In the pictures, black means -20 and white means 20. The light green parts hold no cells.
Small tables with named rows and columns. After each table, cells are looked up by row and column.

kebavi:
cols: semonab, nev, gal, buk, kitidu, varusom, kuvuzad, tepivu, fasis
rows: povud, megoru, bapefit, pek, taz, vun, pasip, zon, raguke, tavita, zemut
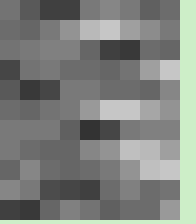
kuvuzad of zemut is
-3
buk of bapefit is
0
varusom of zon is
3
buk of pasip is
-5
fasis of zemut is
4
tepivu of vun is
6
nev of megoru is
-4
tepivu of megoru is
2
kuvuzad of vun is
11
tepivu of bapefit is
-3
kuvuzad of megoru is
5
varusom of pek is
-4
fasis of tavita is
-2
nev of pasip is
-1
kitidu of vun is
4
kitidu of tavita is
-10
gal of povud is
-10
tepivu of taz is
-4
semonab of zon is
-1
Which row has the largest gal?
bapefit

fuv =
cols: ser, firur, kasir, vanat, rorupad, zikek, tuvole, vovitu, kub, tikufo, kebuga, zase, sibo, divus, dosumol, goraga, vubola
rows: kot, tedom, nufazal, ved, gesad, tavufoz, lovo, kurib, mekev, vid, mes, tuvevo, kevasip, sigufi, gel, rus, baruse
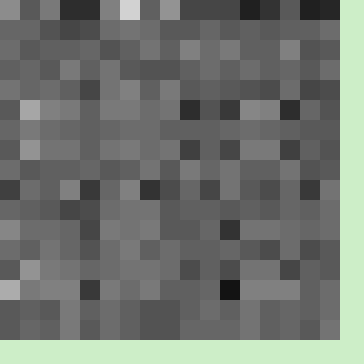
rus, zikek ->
-3
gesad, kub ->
-1
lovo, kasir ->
-3
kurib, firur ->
3
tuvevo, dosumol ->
-3
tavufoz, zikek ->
-1
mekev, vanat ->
-5
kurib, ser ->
-6
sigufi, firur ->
3
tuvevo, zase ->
-12
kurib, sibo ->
-1
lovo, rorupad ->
-5
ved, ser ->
-5
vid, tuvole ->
0
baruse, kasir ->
-5
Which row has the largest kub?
kot

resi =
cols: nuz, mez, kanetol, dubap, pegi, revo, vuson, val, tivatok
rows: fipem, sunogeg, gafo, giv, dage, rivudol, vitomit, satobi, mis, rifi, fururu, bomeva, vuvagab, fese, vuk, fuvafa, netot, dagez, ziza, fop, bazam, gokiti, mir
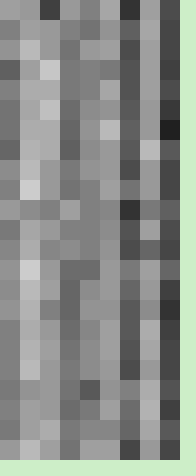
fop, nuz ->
-1
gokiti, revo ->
1
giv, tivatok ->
-10
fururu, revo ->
1
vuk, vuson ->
-4
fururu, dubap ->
5
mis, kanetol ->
4
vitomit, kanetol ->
7
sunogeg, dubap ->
0
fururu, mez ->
2
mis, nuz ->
2
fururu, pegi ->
0
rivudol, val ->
4
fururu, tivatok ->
-5
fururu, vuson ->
-12
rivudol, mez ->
6
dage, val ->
5
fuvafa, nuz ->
3
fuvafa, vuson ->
-6
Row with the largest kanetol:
giv

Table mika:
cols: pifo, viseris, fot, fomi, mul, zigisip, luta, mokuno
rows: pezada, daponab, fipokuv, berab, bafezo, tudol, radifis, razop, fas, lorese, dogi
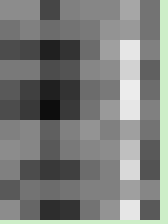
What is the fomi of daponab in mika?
-2
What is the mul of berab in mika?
1
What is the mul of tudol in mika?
-2
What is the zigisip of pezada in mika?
1
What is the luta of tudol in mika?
16
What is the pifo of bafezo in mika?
-6
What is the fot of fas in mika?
-11

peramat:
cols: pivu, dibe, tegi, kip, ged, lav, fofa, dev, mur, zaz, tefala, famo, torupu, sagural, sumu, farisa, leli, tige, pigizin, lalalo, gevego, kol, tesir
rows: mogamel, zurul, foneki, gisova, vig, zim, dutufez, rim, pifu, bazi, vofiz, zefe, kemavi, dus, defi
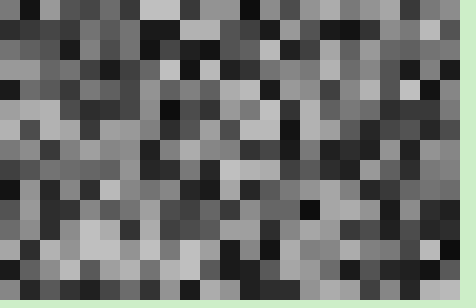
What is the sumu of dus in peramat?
6
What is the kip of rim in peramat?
0
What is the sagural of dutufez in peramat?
9
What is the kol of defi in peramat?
8
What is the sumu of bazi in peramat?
-1
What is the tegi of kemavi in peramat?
8
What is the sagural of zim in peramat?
10
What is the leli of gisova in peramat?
8
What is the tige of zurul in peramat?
-17
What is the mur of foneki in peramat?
-9
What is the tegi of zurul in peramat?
-9
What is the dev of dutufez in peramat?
0
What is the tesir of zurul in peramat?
-7
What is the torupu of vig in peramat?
9

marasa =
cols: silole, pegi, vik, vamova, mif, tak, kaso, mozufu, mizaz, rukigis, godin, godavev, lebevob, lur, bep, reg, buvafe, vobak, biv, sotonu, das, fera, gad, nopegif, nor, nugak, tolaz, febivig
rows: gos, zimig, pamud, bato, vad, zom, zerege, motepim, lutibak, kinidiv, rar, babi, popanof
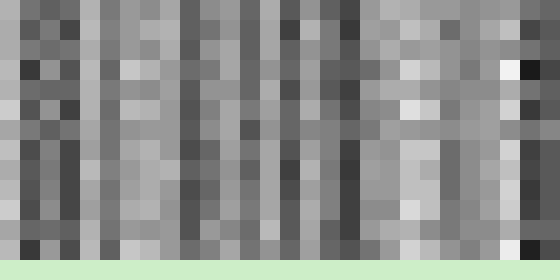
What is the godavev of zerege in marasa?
6
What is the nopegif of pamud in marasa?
1
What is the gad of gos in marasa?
4
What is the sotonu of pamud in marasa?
7
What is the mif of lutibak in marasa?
9
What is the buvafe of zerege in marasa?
0
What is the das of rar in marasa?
14
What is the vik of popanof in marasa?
4
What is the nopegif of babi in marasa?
2
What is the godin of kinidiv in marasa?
-4
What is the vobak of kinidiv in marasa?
-10
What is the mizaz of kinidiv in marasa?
4
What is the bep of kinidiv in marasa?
-8
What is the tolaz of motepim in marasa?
-10
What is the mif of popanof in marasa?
9
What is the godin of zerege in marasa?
2
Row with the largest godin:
babi

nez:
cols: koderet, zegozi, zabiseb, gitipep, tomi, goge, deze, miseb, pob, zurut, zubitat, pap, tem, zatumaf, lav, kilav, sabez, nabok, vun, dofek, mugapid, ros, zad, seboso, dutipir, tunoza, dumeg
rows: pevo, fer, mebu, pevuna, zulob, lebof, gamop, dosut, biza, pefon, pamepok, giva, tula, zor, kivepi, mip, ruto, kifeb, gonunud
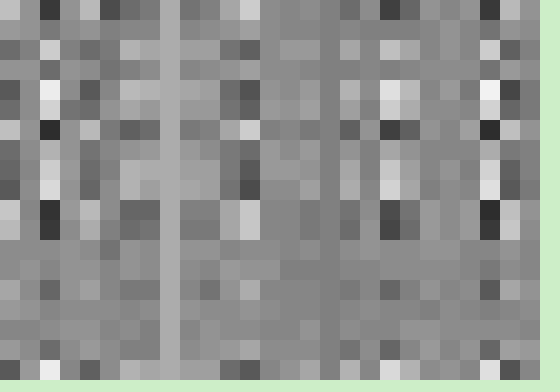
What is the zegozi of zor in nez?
3
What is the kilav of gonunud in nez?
6
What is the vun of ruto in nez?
1
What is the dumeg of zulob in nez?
-1
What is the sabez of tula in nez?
0
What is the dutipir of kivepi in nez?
-6
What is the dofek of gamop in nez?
-10
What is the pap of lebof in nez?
-2
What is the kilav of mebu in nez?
4
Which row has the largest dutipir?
zulob

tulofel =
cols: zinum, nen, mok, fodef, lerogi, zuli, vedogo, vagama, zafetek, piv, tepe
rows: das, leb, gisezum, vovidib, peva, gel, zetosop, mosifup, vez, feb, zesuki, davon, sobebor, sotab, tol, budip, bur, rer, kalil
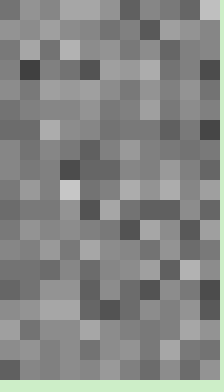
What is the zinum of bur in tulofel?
5
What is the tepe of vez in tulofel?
-4
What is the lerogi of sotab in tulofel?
-3
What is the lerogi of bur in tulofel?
6
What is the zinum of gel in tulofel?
-2
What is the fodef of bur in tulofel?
2
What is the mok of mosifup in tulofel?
1
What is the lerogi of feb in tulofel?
-2
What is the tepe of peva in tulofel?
-2
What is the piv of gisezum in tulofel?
0
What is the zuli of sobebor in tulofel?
2

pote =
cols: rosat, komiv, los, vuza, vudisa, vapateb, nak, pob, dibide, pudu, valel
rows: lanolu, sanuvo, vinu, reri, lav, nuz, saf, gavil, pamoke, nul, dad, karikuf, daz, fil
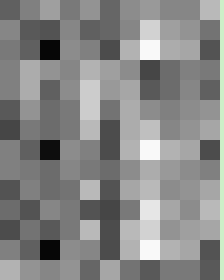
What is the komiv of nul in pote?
0
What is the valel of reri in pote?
-1
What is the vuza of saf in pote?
-1
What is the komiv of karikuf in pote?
-2
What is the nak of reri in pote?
2
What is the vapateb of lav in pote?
4
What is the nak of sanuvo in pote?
1
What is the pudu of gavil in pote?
6
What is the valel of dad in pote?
9

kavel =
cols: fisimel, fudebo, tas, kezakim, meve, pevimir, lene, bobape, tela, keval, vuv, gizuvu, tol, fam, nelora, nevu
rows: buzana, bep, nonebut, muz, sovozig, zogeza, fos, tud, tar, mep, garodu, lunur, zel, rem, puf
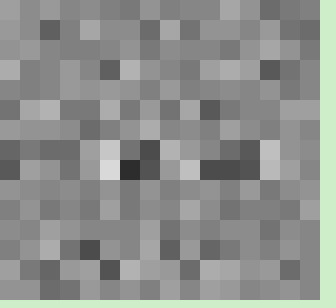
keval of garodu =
6
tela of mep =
0
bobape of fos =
7
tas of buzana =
4
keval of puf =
1
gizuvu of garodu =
-2
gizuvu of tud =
-3
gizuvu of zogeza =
-1
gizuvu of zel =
-1
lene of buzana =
-1
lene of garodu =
-1

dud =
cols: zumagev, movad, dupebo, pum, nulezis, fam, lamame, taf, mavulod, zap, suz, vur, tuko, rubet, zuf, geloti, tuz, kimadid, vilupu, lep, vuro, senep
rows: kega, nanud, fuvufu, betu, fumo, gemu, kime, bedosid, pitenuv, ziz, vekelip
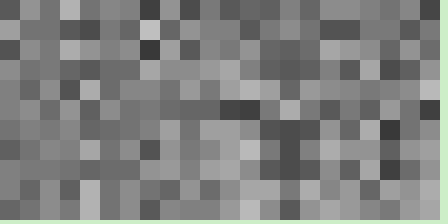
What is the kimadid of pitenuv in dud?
-5
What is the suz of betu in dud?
4
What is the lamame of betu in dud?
-3
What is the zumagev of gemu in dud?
0
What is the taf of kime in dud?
0
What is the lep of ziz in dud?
5

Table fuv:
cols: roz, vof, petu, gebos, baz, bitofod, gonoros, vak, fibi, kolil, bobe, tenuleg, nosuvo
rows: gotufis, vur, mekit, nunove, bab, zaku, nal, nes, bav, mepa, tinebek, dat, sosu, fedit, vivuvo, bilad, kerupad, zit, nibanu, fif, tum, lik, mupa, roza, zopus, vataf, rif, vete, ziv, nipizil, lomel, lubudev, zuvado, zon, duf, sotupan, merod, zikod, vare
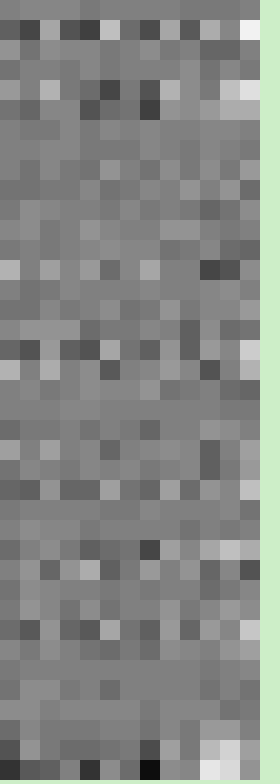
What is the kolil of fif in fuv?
-1
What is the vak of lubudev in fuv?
-5
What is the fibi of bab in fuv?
8
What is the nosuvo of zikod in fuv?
5
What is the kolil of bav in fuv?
-1
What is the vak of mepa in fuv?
1
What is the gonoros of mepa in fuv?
-1
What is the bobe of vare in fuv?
16
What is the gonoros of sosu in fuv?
1
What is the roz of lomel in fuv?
-1
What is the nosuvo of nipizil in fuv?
1
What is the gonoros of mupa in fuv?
0
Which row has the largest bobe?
vare

